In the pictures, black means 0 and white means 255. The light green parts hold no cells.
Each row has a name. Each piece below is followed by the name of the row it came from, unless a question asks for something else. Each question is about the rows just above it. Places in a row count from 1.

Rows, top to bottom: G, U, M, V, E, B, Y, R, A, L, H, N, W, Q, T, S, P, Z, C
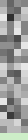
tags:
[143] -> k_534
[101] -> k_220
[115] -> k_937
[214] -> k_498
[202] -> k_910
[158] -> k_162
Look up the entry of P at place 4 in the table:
k_162
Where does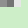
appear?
Y
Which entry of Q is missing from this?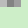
[171]
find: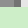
Y

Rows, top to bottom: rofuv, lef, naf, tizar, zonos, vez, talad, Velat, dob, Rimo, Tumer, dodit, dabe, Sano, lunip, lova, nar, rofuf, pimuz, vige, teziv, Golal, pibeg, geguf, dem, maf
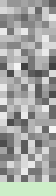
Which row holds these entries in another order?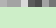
rofuf
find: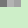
Rimo
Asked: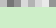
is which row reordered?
geguf
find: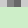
lunip

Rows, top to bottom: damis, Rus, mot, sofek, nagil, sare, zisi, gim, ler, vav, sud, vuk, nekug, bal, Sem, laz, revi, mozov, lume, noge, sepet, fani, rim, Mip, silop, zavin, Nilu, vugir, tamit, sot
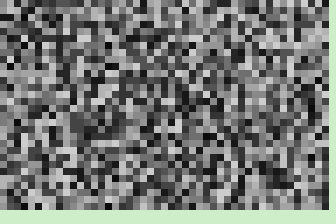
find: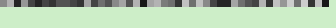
damis
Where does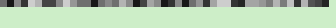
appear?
vugir
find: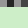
Sem
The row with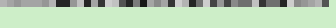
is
sud
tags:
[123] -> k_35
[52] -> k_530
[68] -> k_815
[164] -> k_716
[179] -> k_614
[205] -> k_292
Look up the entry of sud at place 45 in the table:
k_716
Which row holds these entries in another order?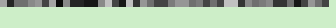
rim
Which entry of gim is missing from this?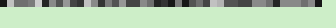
[97]

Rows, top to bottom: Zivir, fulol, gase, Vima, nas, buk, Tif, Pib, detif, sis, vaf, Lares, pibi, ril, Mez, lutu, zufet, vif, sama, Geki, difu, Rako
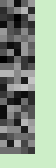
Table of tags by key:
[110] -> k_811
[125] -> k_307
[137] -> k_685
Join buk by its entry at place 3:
k_307
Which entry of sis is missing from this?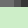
[153]
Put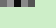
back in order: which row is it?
Pib
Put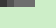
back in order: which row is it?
Rako
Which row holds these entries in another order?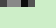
zufet
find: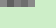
buk

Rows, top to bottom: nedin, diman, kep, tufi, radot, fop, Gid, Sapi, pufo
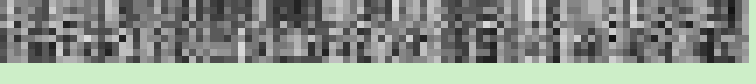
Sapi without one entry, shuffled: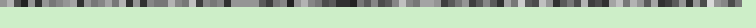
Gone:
[104]
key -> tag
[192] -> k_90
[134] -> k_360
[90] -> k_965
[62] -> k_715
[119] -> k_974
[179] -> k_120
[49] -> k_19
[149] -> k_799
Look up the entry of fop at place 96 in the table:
k_360
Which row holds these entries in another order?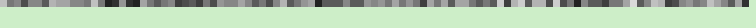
tufi

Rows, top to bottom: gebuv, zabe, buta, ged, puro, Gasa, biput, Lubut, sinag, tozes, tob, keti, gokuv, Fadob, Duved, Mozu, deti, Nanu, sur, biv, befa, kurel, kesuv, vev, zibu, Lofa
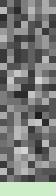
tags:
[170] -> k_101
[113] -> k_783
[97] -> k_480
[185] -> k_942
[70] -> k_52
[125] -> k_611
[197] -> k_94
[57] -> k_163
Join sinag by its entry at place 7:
k_942
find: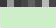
sinag
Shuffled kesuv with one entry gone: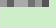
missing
[141]
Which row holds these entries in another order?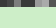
gokuv
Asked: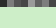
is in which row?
buta
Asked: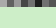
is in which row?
deti
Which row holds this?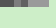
tozes

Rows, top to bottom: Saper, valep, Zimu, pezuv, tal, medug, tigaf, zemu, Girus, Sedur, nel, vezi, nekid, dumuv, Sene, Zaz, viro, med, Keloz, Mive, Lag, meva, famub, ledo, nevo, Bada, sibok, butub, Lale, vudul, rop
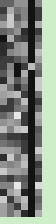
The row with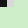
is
sibok
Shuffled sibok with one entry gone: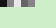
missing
[216]
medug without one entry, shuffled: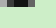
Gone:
[75]
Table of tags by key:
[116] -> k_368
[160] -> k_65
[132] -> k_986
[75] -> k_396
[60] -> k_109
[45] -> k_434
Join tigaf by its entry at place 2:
k_109
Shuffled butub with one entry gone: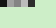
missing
[33]
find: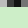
dumuv
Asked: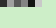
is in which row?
vezi

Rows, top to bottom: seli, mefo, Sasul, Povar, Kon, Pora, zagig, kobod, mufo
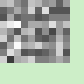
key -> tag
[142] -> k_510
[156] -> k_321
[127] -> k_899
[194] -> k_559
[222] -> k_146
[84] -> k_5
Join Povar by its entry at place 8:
k_146
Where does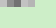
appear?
seli
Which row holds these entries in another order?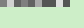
mefo
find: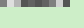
kobod

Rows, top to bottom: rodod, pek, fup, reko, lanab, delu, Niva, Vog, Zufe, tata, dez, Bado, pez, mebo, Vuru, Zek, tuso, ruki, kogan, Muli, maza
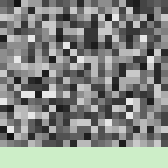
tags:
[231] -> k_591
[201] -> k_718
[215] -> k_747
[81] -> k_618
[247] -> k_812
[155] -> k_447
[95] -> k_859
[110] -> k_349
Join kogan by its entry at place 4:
k_718
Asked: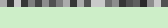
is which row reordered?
reko
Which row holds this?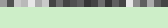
tuso
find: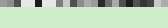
mebo
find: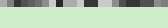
lanab
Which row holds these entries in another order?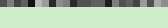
Muli
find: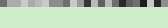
tata

